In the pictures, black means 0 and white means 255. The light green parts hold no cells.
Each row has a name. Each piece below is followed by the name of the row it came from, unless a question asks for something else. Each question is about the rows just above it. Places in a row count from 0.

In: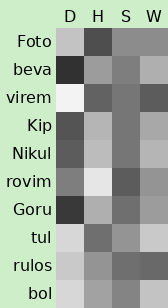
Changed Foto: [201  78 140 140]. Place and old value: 0, [195]
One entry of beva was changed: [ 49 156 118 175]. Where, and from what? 2, [126]
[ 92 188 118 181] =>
Nikul
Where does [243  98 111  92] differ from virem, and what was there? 2, [118]
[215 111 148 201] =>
tul
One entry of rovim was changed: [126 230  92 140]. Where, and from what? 3, [148]

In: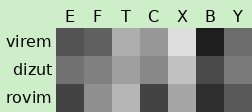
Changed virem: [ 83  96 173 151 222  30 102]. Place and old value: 6, [108]
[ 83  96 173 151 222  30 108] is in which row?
virem
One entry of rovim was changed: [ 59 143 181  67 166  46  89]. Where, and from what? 0, [67]

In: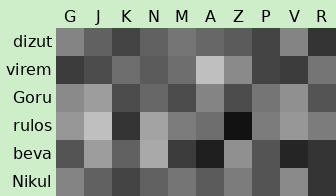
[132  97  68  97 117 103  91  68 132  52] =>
dizut
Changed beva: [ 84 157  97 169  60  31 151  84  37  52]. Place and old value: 6, [144]
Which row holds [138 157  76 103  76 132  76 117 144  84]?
Goru
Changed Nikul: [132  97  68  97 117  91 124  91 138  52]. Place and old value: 7, [84]
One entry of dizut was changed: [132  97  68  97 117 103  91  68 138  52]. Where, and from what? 8, [132]

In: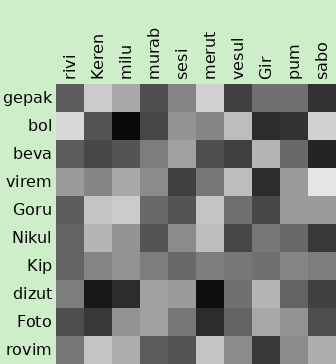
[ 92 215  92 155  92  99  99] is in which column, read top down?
rivi
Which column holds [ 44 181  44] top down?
Gir
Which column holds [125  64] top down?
sabo
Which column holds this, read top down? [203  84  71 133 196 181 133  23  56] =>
Keren
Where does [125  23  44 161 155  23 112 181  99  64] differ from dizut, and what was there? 5, [15]
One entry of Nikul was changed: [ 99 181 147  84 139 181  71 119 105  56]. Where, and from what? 5, [189]
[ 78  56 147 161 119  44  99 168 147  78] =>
Foto

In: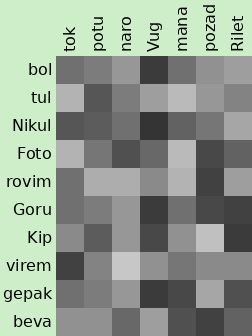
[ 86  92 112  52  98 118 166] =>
Nikul
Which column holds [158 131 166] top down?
Rilet
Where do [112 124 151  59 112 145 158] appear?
bol
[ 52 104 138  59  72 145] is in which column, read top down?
Vug
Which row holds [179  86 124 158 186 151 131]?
tul

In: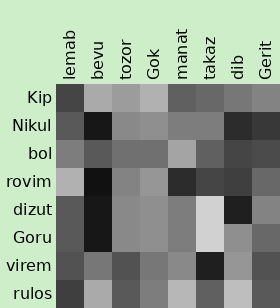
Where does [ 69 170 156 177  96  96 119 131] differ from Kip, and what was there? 5, [104]
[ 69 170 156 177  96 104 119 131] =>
Kip

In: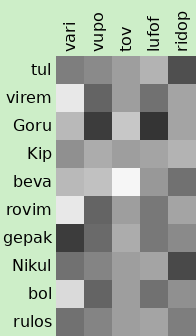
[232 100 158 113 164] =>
virem
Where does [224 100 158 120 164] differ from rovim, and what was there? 0, [232]
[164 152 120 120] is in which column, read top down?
lufof
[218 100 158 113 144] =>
bol
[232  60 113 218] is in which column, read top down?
vari

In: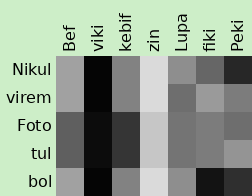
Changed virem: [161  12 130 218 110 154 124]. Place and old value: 1, [5]
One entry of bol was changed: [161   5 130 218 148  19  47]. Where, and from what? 4, [142]
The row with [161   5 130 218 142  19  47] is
bol
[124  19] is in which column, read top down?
fiki
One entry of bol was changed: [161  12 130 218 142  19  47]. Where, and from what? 1, [5]
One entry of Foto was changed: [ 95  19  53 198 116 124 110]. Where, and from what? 1, [12]
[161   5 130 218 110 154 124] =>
virem

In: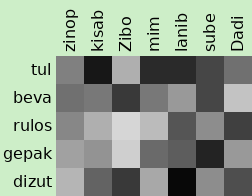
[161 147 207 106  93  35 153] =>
gepak
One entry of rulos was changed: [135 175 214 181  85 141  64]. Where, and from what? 3, [187]

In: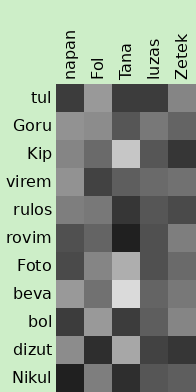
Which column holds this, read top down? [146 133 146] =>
napan
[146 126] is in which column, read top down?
napan
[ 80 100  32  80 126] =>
rovim
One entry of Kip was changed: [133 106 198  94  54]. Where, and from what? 3, [86]
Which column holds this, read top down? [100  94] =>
luzas

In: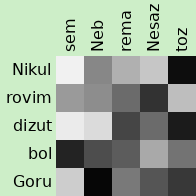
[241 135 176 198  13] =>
Nikul
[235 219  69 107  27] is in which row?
dizut
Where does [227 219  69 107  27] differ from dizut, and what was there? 0, [235]
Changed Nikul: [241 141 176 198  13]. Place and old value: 1, [135]

